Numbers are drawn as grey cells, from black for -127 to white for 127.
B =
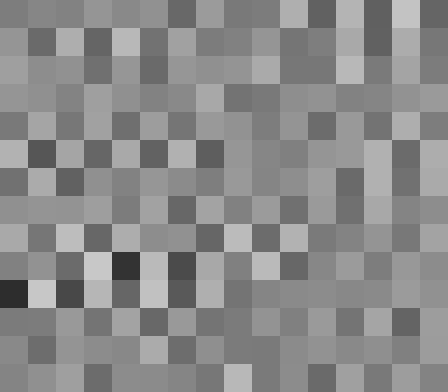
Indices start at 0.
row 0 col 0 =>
-2
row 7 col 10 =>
-15
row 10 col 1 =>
71
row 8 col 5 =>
13
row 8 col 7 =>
-25
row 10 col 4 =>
-25
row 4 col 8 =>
18
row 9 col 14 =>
24
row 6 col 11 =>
30
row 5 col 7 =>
-33
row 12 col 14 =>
0
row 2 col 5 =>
-21
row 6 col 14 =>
-14
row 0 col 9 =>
-3
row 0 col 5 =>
17
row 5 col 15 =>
45
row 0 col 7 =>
27
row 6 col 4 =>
2
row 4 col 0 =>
-6
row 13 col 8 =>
56
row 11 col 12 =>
-11
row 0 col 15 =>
-26
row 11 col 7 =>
-11
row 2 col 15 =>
-3
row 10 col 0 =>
-82
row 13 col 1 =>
16
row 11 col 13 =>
37
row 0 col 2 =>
2
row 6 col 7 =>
-1
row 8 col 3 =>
-24
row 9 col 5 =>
58
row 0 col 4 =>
9
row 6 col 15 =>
42
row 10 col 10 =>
10
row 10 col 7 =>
47
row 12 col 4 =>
8
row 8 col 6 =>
17
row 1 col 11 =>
-1

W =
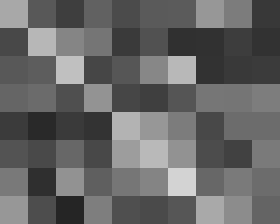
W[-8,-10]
40
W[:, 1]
[-39, 55, -34, -20, -86, -54, -80, -50]
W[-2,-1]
-19
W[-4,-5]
23
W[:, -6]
[-52, -69, -41, -57, 51, 29, -9, -48]
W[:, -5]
[-37, -46, 7, -64, 23, 57, 4, -53]
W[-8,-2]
-3
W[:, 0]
[40, -55, -39, -26, -68, -44, -6, 23]
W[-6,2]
64
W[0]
[40, -39, -65, -30, -52, -37, -36, 23, -3, -71]
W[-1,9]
-27
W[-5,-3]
-9
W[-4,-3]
-55
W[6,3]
-32
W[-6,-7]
-57
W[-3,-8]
-24
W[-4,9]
-19
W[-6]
[-39, -34, 64, -57, -41, 7, 56, -77, -70, -68]
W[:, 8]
[-3, -66, -70, -10, -19, -62, -5, 12]
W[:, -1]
[-71, -77, -68, -2, -19, -5, -19, -27]
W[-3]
[-44, -54, -24, -55, 29, 57, 18, -51, -62, -5]

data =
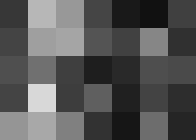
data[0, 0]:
-72
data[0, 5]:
-110
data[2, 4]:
-86
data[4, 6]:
-90
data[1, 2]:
37
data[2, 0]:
-48
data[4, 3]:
-77
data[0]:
[-72, 55, 24, -58, -102, -110, -63]
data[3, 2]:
-66
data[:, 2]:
[24, 37, -64, -66, 0]
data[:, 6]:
[-63, -79, -53, -82, -90]

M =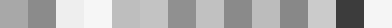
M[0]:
40
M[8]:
10
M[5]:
67
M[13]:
117

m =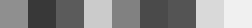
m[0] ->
15
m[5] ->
-53

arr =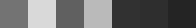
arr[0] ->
-12
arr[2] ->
-31
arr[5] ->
-81
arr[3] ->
58

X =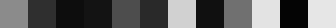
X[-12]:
11
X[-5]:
-111
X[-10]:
-114

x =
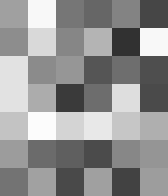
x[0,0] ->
32
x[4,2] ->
84
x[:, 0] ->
[32, 13, 98, 98, 67, 28, -12]
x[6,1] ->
33
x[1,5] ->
120
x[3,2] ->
-69
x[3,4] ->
94
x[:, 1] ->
[120, 89, 11, 44, 124, -20, 33]
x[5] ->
[28, -20, -32, -52, 7, 21]
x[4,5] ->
47
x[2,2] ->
22

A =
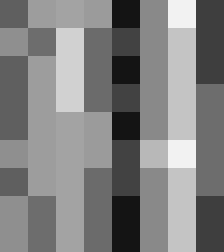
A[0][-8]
-32
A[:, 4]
[-107, -61, -107, -61, -107, -61, -61, -107, -107]
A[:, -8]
[-32, 15, -32, -32, -32, 15, -32, 15, 15]
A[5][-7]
29
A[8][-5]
-20
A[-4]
[15, 29, 35, 27, -61, 56, 114, -18]
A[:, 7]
[-65, -65, -65, -18, -18, -18, -18, -65, -65]
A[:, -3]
[9, 9, 9, 9, 9, 56, 9, 9, 9]
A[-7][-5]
-20
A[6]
[-32, 29, 35, -20, -61, 9, 68, -18]
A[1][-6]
81
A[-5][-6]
35
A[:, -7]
[29, -18, 29, 29, 29, 29, 29, -18, -18]
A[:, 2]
[35, 81, 81, 81, 35, 35, 35, 35, 35]
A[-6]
[-32, 29, 81, -20, -61, 9, 68, -18]

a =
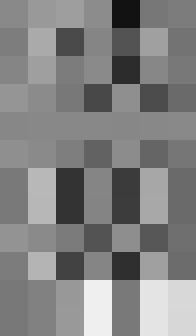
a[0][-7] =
9
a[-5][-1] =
-21
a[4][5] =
8
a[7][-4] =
4
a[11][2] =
25
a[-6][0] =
-6
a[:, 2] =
[30, -53, -3, -7, 8, -1, -76, -76, -4, -61, 24, 25]
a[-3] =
[-3, 52, -61, 5, -80, 32, -19]
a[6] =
[-6, 56, -76, 5, -68, 39, -21]
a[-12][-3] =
-109
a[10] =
[-7, 1, 24, 111, -6, 100, 88]
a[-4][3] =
-44
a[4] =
[7, 8, 8, 8, 7, 8, 9]
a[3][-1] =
-21
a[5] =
[15, 10, -1, -29, 12, -26, -9]
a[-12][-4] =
12
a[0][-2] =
-8

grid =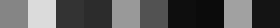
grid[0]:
5
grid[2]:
-76
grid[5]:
-45
